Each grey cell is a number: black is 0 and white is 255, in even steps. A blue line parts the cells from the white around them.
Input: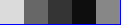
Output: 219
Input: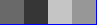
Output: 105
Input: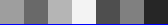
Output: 158
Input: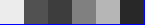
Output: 236
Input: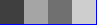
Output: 63
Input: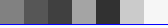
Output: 129
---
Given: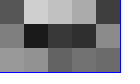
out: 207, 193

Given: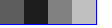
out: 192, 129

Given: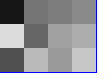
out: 220, 199

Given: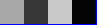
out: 201, 168

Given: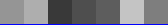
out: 196, 174

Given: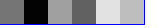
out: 226, 190

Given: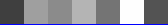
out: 254, 180
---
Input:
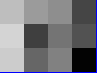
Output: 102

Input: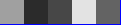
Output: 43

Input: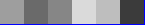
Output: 106

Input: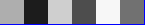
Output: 28

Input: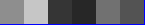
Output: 198

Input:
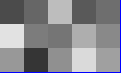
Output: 53

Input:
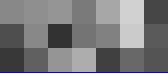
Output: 96
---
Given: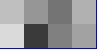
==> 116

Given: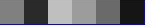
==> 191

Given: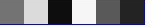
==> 14

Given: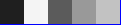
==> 91

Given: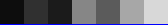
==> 27

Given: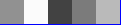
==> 66
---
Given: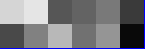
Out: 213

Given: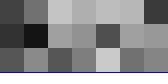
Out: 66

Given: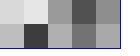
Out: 217

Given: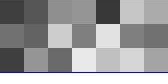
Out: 63

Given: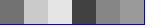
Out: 114

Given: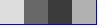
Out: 221

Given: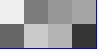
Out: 239
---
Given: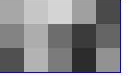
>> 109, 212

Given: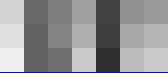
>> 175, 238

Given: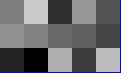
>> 104, 202

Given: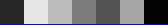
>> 123, 231

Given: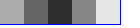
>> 45, 230

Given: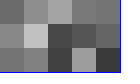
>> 71, 193

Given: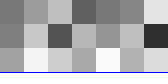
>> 183, 250
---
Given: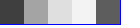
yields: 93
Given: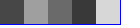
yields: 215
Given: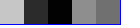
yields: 112
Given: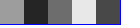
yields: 72
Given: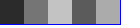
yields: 171
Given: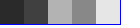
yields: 230
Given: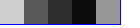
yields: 150
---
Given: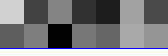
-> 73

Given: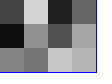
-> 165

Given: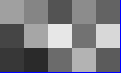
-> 216

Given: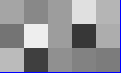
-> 173

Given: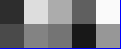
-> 250

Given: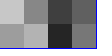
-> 96

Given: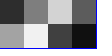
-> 92

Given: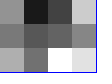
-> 134
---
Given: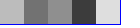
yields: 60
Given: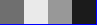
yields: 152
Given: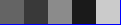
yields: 26
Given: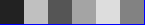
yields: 221
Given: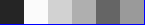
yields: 101
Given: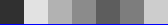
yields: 125
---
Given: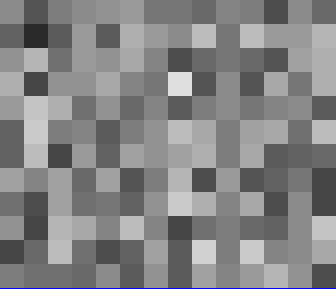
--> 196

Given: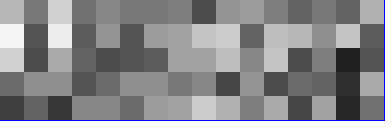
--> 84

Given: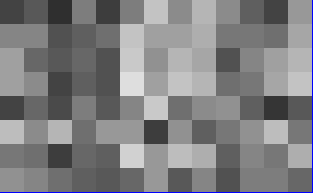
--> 119

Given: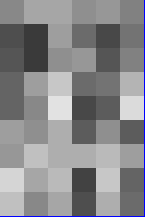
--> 158

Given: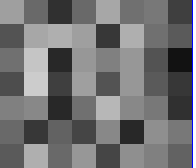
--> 48

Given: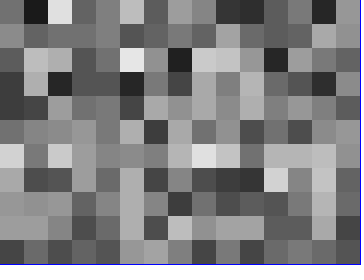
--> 106

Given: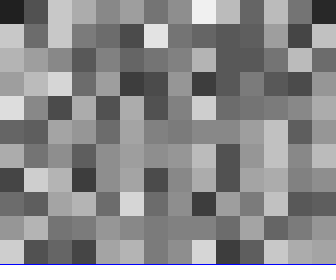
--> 94

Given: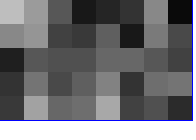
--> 65
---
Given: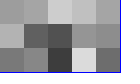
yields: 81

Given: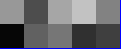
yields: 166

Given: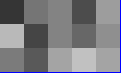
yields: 131

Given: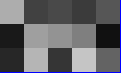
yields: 147

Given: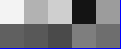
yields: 207

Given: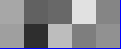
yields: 104

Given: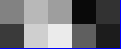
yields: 158
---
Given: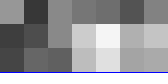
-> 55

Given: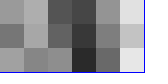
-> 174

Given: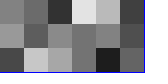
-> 107

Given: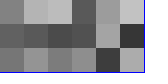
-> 180

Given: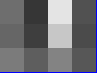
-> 54

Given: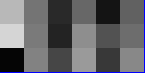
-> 116

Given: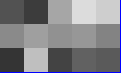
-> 60

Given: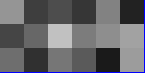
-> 62
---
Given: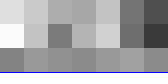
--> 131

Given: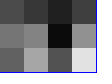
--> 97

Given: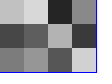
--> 124

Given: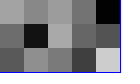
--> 89

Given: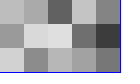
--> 210

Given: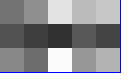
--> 136
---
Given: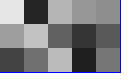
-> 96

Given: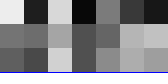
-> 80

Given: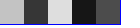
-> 222

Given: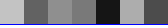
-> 121

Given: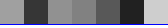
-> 129

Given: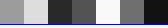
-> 83
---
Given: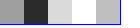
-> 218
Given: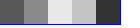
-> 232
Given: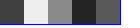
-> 138
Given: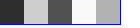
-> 80
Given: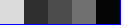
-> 76
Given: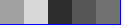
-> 45
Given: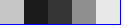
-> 54
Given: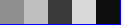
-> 58
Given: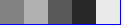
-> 89
